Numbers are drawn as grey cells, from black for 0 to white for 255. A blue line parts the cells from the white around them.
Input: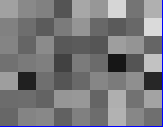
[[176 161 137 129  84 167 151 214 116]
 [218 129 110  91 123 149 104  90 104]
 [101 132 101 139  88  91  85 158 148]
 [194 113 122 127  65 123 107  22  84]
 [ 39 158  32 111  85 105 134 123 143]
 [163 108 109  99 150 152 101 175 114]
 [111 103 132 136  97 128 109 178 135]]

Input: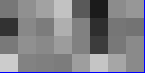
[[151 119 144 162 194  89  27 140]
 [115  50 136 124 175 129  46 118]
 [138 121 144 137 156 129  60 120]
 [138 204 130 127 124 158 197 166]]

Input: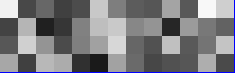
[[207 241  72 103  64  76 200 126  92  86 164  88 248]
 [ 98  67 181  32  54 129 190 201 135 148  38 155 120]
 [196  87 208 148  75 127 161 215 102  81 192  89 116]
 [ 74 167  64 184 172  48  26 162 106  71  81  86 174]]

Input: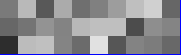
[[102 122 185  88 171 111 128 157 191 208]
 [132 103 116 147 131 184 191 191  76 142]
 [104  45 188 192 132 107 225  86 131 124]]

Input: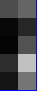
[[101  77]
 [ 38   8]
 [ 82   4]
 [193  45]
 [117  20]]

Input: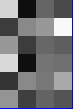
[[ 74 212  14 101]
 [249  60 137 152]
 [ 94 152  60 103]
 [111 217  15 116]
 [169  53 137 120]
 [ 84 148  63  99]]

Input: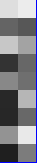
[[236 222]
 [ 87 100]
 [163 199]
 [103  51]
 [111 136]
 [182  40]
 [104  39]
 [233 147]
 [124  31]]
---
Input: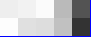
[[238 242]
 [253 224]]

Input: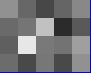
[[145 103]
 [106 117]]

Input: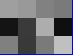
[[159 153]
 [ 20  58]]

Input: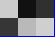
[[204  17]
 [ 54 185]]

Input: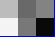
[[188 105]
 [244 120]]

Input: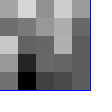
[[165 213]
 [111 122]]
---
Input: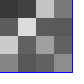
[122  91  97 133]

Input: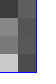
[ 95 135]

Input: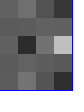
[55 97 44 91]

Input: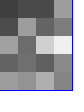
[157 100 108  99]

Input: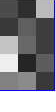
[186  95 196]

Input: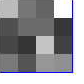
[255 107  53 121]
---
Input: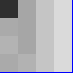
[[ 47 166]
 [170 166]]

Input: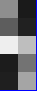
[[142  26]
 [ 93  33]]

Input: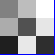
[[129 189]
 [172  81]]

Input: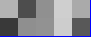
[[179  77]
 [ 57 143]]

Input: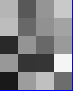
[[181  88]
 [189 104]]

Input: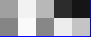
[[160 242]
 [133 250]]

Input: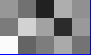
[[151 113]
 [123 210]]
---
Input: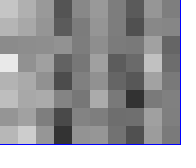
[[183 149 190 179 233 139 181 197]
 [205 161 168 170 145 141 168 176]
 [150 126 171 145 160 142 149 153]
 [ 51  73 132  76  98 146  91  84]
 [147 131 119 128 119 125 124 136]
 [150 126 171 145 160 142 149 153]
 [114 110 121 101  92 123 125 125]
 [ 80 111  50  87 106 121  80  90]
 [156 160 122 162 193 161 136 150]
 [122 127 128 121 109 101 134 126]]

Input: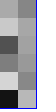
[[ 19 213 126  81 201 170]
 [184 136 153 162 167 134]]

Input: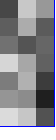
[[219 149 124 214 113  94  71]
 [198 140 177 167  84 172 200]
 [ 82  31  60  97 102  91 152]]

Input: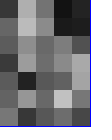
[[119  99  91  58  92 102  55]
 [ 55 150  34 156 142 187 175]
 [ 87 104  88 109 105 139 115]
 [109 193  97 138 125  26  18]
 [ 71 119 164 169  81  29  35]]

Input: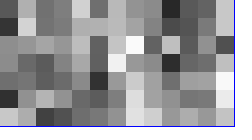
[[200  48 111 140 142  52  88]
 [173 145 117 105 150 211 176]
 [ 65 180  94  91 165 115 113]
 [ 81 146 107 131 150 123 126]
 [110 105 138 168 189 175 209]
 [120  92  50  96  97 177 111]
 [146 126 153 241 196 186 185]
 [225 221 203 152 250 163 147]
 [207 162 161 139  98 131 139]
 [152 145 111  45 191  75  40]
 [173 118 159 102  90  84  89]
 [152 121 162 110 145 122  99]
 [195 235 249 191  80 200 200]]

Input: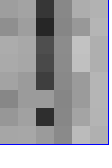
[[166 151 135 163 170 172 143 158]
 [167 161 155 155 167 168 158 163]
 [155  46 155  62  73  78  38  54]
 [138 135 134 137 139 140 134 136]
 [187 164 155 155 192 194 152 173]
 [176 180 181 181 175 175 181 178]]

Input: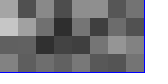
[[130  96 198 165]
 [ 94  97 161  80]
 [110  48 112 137]
 [ 97  67  46  77]
 [120  63 117 142]
 [ 88 117  63 143]
 [ 84 149 108  86]
 [116 130  81 115]]

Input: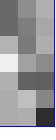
[[171 172 176 239 179 106 106]
 [174 191  98 161 122 126 142]
 [ 45 134  96 139 173 167 175]]
